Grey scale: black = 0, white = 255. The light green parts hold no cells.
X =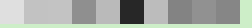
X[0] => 223
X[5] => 39
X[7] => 131
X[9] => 134

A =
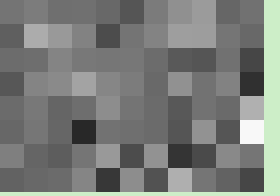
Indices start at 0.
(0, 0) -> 116
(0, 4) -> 104
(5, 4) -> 114
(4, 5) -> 116
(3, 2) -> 138
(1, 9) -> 117
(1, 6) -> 131
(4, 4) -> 141
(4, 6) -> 107
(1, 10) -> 104
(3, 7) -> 145
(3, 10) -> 48
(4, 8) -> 114
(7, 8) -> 117
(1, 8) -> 157
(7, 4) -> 55
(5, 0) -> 103
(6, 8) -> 74
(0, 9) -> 102
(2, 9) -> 113
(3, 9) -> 130
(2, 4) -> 118

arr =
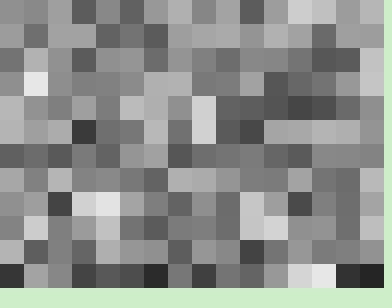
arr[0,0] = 144
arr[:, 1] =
[137, 111, 178, 231, 146, 159, 108, 129, 158, 204, 94, 163]
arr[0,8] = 134
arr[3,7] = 178
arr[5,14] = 175
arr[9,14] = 111
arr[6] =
[96, 108, 89, 122, 99, 149, 161, 86, 110, 116, 123, 102, 90, 136, 135, 131]
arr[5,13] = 180
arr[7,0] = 167
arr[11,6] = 43
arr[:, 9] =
[163, 170, 109, 124, 98, 90, 116, 149, 108, 109, 136, 116]
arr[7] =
[167, 129, 181, 131, 137, 120, 99, 176, 171, 149, 125, 123, 163, 116, 108, 185]
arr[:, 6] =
[152, 91, 108, 176, 175, 184, 161, 99, 126, 91, 144, 43]
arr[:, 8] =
[134, 166, 128, 121, 208, 209, 110, 171, 143, 126, 150, 64]
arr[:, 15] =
[182, 157, 194, 197, 143, 148, 131, 185, 164, 190, 146, 37]
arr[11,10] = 100
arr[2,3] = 91
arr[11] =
[54, 163, 135, 68, 88, 77, 43, 119, 64, 116, 100, 152, 213, 231, 50, 37]
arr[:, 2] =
[159, 162, 145, 142, 127, 172, 89, 181, 68, 127, 128, 135]
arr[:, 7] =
[176, 158, 148, 178, 144, 113, 86, 176, 99, 123, 93, 119]
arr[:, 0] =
[144, 156, 115, 143, 183, 180, 96, 167, 144, 131, 180, 54]
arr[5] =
[180, 159, 172, 58, 111, 119, 184, 113, 209, 90, 72, 165, 168, 180, 175, 148]
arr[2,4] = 144
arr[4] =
[183, 146, 127, 159, 124, 187, 175, 144, 208, 98, 93, 84, 70, 79, 106, 143]

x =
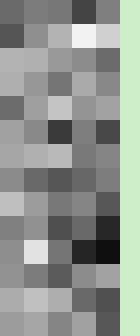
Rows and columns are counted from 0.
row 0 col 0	106
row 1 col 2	179
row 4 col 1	159
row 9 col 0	128
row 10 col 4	15
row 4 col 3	148
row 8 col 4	87
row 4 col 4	162
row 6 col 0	166
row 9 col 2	79
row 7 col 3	103
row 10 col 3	37
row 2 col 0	179
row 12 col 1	192
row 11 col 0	146
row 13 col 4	87
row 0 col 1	124
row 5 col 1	137

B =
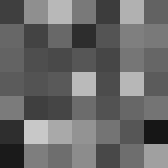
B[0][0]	63
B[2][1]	78
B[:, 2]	[184, 104, 73, 89, 69, 169, 110]
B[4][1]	63
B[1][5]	127
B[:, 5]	[177, 127, 118, 183, 103, 86, 110]
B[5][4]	116
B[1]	[103, 67, 104, 45, 84, 127, 121]
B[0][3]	121
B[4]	[123, 63, 69, 108, 82, 103, 116]

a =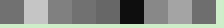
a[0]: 113
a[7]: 164
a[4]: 103

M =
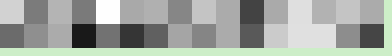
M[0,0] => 210
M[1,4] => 114
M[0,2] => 180
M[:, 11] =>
[170, 203]
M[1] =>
[107, 143, 171, 25, 114, 53, 96, 165, 133, 171, 89, 203, 224, 224, 141, 69]
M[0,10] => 67
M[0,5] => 169

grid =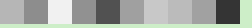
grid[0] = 182
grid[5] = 160
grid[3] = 145

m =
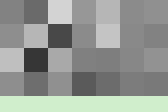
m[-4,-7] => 131
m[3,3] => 90
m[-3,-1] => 131
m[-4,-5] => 210
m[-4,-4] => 151
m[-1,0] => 142
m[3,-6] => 110
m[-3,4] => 195
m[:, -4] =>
[151, 139, 129, 90]

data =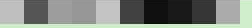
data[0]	191
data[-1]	171
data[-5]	66
